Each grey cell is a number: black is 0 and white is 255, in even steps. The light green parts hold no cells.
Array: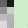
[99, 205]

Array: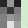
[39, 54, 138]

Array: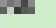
[145, 201]

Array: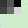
[52, 108]

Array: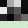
[15, 55, 66]

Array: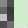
[135, 56]
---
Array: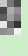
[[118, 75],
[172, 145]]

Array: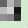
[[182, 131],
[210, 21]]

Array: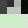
[[47, 174],
[195, 195]]

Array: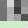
[[214, 81],
[175, 60]]

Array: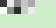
[[233, 139],
[141, 44]]

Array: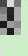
[[219, 119],
[37, 172]]
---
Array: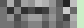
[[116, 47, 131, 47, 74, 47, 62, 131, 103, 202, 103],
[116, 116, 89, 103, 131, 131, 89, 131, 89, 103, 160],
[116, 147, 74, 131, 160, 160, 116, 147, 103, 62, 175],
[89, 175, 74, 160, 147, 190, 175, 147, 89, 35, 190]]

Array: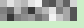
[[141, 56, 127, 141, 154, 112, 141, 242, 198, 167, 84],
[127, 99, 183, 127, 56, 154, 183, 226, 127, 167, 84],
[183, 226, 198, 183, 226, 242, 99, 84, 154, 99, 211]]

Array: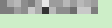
[[125, 125, 156, 141, 200, 171, 51, 184, 141, 141, 109, 200, 200, 125],
[125, 171, 184, 141, 125, 171, 230, 156, 156, 184, 156, 184, 171, 156]]

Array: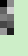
[[153, 30],
[71, 87],
[126, 112],
[0, 140],
[99, 206]]

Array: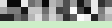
[[222, 9, 9, 234, 110, 140, 9, 182, 154, 79, 154, 23, 110, 234, 50, 94],
[37, 37, 110, 79, 182, 222, 140, 209, 166, 50, 94, 250, 234, 37, 140, 182],
[166, 124, 124, 23, 197, 197, 110, 197, 66, 79, 250, 66, 9, 234, 124, 209]]

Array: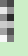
[[138, 42],
[111, 69],
[162, 82],
[248, 125],
[232, 150],
[203, 190]]

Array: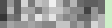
[[53, 122, 106, 212, 150, 228, 181, 228, 165, 135, 150, 106, 106, 150, 181],
[78, 150, 94, 212, 122, 196, 181, 240, 181, 122, 181, 106, 94, 94, 106],
[122, 165, 150, 150, 165, 150, 135, 135, 196, 196, 135, 165, 122, 212, 181],
[78, 181, 94, 165, 165, 122, 165, 196, 196, 165, 135, 135, 66, 150, 106]]

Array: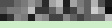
[[29, 55, 134, 122, 29, 150, 134, 67, 67, 134, 95, 67, 95, 107, 107, 190],
[80, 80, 107, 122, 150, 122, 42, 163, 190, 29, 163, 122, 95, 178, 80, 29],
[95, 122, 122, 134, 190, 55, 55, 95, 150, 42, 67, 134, 95, 205, 163, 14]]

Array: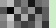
[[81, 6, 161, 94, 149, 36, 94],
[122, 174, 106, 65, 81, 149, 52],
[161, 189, 81, 122, 22, 106, 122],
[137, 205, 52, 174, 52, 137, 94]]
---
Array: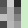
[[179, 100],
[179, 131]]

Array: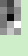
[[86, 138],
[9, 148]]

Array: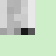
[[172, 179],
[181, 204]]

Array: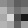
[[146, 114],
[218, 72]]

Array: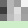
[[182, 222],
[189, 213]]

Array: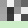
[[50, 148],
[58, 245]]

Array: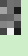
[[112, 26],
[101, 131]]

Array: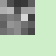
[[185, 80],
[126, 116]]

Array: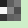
[[134, 78],
[96, 103]]
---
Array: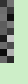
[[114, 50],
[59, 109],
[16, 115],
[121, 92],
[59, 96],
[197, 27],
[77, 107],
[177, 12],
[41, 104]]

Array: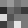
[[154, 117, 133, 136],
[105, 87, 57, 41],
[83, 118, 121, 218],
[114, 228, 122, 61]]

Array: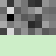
[[53, 144, 117, 54, 45, 146, 125, 161],
[217, 91, 118, 140, 167, 111, 105, 104],
[1, 127, 89, 102, 65, 124, 119, 139],
[121, 145, 135, 41, 56, 160, 128, 170],
[215, 102, 146, 95, 137, 88, 102, 65]]

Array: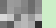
[[155, 152, 133, 108, 138, 112],
[158, 140, 129, 110, 144, 116],
[198, 117, 183, 153, 195, 216],
[90, 175, 184, 169, 48, 116]]

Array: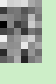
[[207, 212, 221, 168, 151, 237],
[115, 120, 84, 109, 134, 58],
[133, 118, 102, 187, 118, 142],
[134, 58, 86, 204, 159, 1],
[84, 131, 53, 118, 98, 69],
[134, 152, 183, 207, 133, 240],
[142, 145, 233, 141, 167, 157],
[150, 156, 65, 149, 110, 41],
[117, 173, 35, 121, 142, 96]]

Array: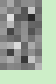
[[169, 116, 139, 141, 122, 137],
[126, 139, 85, 200, 104, 158],
[222, 87, 89, 41, 119, 122],
[183, 112, 141, 102, 99, 144],
[70, 121, 144, 84, 117, 153],
[111, 100, 147, 116, 147, 126],
[175, 219, 104, 171, 138, 163],
[66, 159, 113, 142, 113, 130],
[172, 146, 56, 196, 148, 150],
[135, 131, 111, 119, 180, 116]]

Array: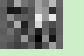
[[74, 169, 115, 98, 162, 131, 185, 102, 102],
[21, 26, 63, 85, 165, 149, 46, 97, 91],
[142, 95, 94, 84, 236, 153, 233, 96, 94],
[74, 172, 32, 90, 213, 96, 76, 97, 100],
[111, 77, 50, 100, 30, 100, 51, 96, 92],
[94, 73, 154, 68, 2, 143, 20, 101, 97],
[78, 64, 72, 97, 36, 83, 157, 98, 93]]

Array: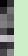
[[54, 4],
[113, 47],
[95, 120],
[111, 128],
[33, 76],
[179, 192],
[57, 42],
[138, 72]]
